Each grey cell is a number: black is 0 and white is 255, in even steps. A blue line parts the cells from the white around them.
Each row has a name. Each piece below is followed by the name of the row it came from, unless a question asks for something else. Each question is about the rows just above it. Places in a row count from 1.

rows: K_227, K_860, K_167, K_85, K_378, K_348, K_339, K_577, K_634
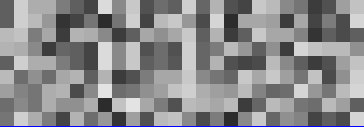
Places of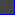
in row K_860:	6 11 23
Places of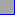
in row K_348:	5 12 13 19
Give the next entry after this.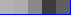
[167]
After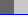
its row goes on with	[167 200 159 117 194  75 144 207]
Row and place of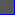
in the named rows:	K_378, 13

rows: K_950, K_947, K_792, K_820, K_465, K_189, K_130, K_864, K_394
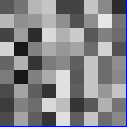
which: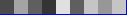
K_130
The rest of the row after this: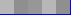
[ 81 143 230 116]
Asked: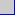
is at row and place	K_792, 6
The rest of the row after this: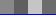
[143]

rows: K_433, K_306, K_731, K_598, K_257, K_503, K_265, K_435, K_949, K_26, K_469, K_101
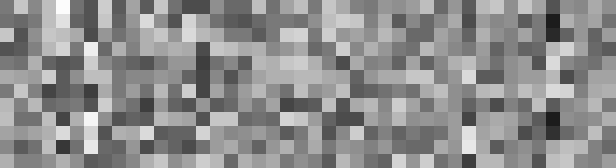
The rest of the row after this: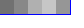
[218 184 170 121 121  91 121 205 211 121 205 150 163 143 184 156 105 105
 163 143  99 176 143 129 163 121  41  99 150  99 156]
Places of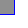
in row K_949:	8 28 30 32 41 43
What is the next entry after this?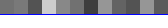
[105]

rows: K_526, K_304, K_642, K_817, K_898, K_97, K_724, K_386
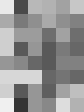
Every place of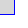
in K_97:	1 2 3
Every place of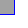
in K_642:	5
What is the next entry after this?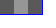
[122]
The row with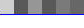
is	K_817

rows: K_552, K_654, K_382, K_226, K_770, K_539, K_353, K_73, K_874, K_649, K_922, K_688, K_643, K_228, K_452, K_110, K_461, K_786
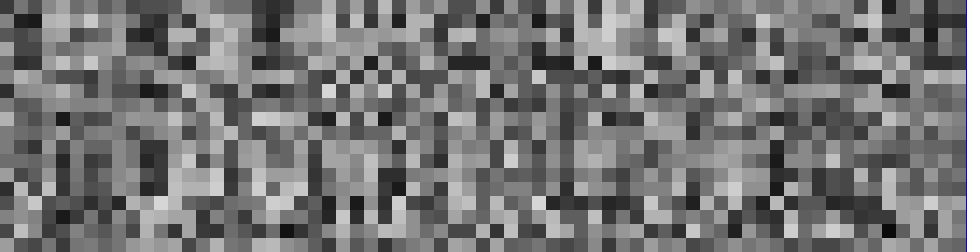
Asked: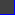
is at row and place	K_643, 45
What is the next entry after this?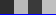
[144]
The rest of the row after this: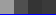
[ 58 157 164  71 164 117]
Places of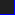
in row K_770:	14 27 39 41
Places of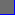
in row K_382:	8 31 35 47
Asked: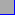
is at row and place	K_786, 64

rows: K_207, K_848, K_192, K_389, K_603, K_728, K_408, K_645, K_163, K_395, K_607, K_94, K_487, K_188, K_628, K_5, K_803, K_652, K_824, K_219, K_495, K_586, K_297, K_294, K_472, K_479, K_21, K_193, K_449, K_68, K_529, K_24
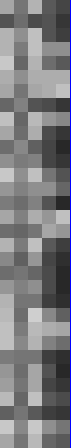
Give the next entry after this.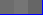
[75]
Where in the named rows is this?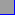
K_193, 1
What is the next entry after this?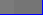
[62]

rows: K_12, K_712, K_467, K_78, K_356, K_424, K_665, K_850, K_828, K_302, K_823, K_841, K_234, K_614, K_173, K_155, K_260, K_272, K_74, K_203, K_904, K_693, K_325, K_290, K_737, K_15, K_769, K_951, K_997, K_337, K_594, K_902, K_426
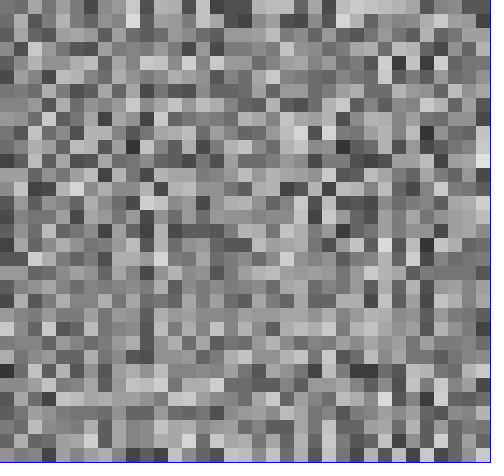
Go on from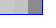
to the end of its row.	[206 131 200 152 152 109 131 159 165 131 152 109 124  86 206  60 194  60
 206 101 117 117]
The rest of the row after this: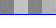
[139  94 173 187 173 200 124 179 194 165 145 159  86 179 145 124  67]
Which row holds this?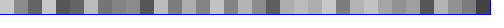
K_290
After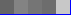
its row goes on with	[ 94 124  94 152 109 117 145]
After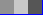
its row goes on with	[ 94 187 165 124 101 165 124 101 152  74]
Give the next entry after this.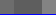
[94]
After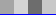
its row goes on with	[165 173 117 165 101 179 101 200 124  86 101 194  67 145  94 206 101 159
 101]

